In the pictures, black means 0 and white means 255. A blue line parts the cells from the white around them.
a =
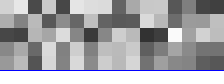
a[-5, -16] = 210
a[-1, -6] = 114
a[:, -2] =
[69, 154, 210, 115, 94]
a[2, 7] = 135
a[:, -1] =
[64, 191, 189, 115, 87]
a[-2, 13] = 138
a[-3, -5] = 62
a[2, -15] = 66
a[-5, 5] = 229
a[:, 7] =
[219, 99, 135, 190, 205]
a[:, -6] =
[200, 218, 50, 95, 114]
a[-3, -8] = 206
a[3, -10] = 129
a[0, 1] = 231
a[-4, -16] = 174
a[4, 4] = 131
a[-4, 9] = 91
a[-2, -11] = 206
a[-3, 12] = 250
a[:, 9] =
[169, 91, 186, 202, 214]

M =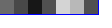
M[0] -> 106
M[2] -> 23
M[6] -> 80

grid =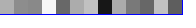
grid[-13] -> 176
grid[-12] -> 141
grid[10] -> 103
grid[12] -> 94

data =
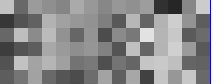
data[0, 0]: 194
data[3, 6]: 150
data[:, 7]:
[135, 127, 76, 129, 79, 163]
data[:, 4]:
[133, 161, 146, 154, 160, 85]
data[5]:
[93, 117, 162, 105, 85, 76, 109, 163, 95, 167, 65, 196, 151, 199, 105]
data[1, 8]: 88
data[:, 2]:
[155, 97, 139, 93, 163, 162]
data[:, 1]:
[104, 83, 190, 83, 194, 117]
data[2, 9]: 120
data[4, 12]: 191
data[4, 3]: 181
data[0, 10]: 157
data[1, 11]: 179
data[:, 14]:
[204, 93, 107, 89, 98, 105]
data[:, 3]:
[143, 178, 187, 168, 181, 105]
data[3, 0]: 61
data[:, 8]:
[151, 88, 139, 84, 116, 95]
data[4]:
[82, 194, 163, 181, 160, 115, 121, 79, 116, 101, 197, 201, 191, 101, 98]
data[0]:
[194, 104, 155, 143, 133, 170, 152, 135, 151, 144, 157, 49, 38, 135, 204]
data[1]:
[55, 83, 97, 178, 161, 151, 146, 127, 88, 183, 100, 179, 206, 147, 93]
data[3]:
[61, 83, 93, 168, 154, 142, 150, 129, 84, 192, 101, 180, 208, 155, 89]

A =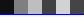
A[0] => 16
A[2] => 190
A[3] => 65

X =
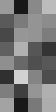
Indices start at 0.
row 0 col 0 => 154
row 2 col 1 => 150
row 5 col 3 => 77
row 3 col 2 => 86
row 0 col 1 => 24
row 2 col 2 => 148
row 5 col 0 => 48
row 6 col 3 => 176
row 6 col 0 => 126
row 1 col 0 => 90
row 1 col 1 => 123

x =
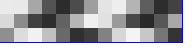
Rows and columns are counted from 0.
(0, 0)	234
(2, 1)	220
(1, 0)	217
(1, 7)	225
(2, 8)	215
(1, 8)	154
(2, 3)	192
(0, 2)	167
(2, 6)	61
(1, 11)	87
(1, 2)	65
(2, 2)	241
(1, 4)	98

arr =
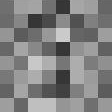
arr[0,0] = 111
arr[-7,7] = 111
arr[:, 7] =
[102, 111, 158, 97, 144, 111, 92, 153]
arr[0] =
[111, 160, 164, 113, 54, 166, 159, 102]
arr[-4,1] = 118
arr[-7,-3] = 81
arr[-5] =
[103, 165, 136, 98, 54, 146, 159, 97]
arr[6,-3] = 127
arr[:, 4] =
[54, 139, 202, 54, 118, 54, 65, 149]
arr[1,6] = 128
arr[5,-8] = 120
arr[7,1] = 103
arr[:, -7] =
[160, 134, 92, 165, 118, 155, 165, 103]
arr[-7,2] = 54
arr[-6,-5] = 152

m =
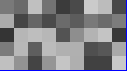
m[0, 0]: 121
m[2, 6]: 179
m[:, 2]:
[192, 102, 190, 94, 68]
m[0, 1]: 106
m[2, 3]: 183
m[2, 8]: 56
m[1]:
[171, 69, 102, 74, 107, 92, 121, 107, 124]
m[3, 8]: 169
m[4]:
[192, 147, 68, 149, 197, 175, 65, 65, 201]
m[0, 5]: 74

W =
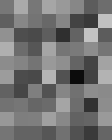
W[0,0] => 119
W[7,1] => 118
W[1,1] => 135
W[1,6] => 57
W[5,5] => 12
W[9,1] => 99
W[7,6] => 49
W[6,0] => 98
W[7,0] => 114
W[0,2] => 119
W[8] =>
[152, 126, 127, 160, 136, 98, 101, 154]
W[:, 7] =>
[109, 193, 92, 117, 163, 179, 138, 141, 154, 101]
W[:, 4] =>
[153, 134, 47, 117, 143, 82, 134, 165, 136, 113]
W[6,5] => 113
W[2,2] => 74
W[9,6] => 58
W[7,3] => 107
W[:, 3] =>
[166, 104, 94, 165, 153, 180, 82, 107, 160, 86]
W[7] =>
[114, 118, 102, 107, 165, 109, 49, 141]

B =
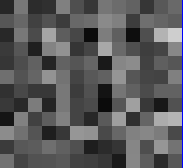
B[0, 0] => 39
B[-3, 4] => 55
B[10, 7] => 43
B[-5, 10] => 56
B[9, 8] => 103
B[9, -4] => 129
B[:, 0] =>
[39, 86, 40, 58, 54, 111, 49, 57, 21, 140, 59, 114]
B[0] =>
[39, 120, 44, 48, 128, 79, 55, 118, 108, 98, 54, 88, 105]
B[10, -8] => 80
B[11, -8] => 66
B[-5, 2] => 124
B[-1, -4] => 135
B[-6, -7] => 81
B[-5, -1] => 81
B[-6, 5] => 60
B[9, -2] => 124
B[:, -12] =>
[120, 103, 120, 86, 77, 83, 72, 40, 129, 113, 88, 68]
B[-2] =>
[59, 88, 92, 111, 96, 80, 30, 43, 53, 134, 78, 150, 115]
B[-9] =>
[58, 86, 31, 131, 146, 53, 69, 168, 105, 79, 62, 69, 136]
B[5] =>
[111, 83, 101, 147, 115, 68, 88, 97, 149, 86, 69, 67, 128]
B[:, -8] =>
[79, 104, 71, 53, 85, 68, 60, 68, 68, 150, 80, 66]
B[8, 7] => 90
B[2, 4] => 93
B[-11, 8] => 128
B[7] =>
[57, 40, 124, 36, 120, 68, 75, 11, 86, 160, 56, 23, 81]
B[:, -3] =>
[54, 111, 79, 62, 65, 69, 75, 56, 101, 135, 78, 93]
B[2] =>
[40, 120, 75, 165, 93, 71, 11, 125, 95, 14, 79, 179, 206]
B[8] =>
[21, 129, 65, 94, 129, 68, 39, 90, 159, 48, 101, 172, 180]
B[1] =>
[86, 103, 65, 82, 60, 104, 109, 138, 128, 61, 111, 101, 93]
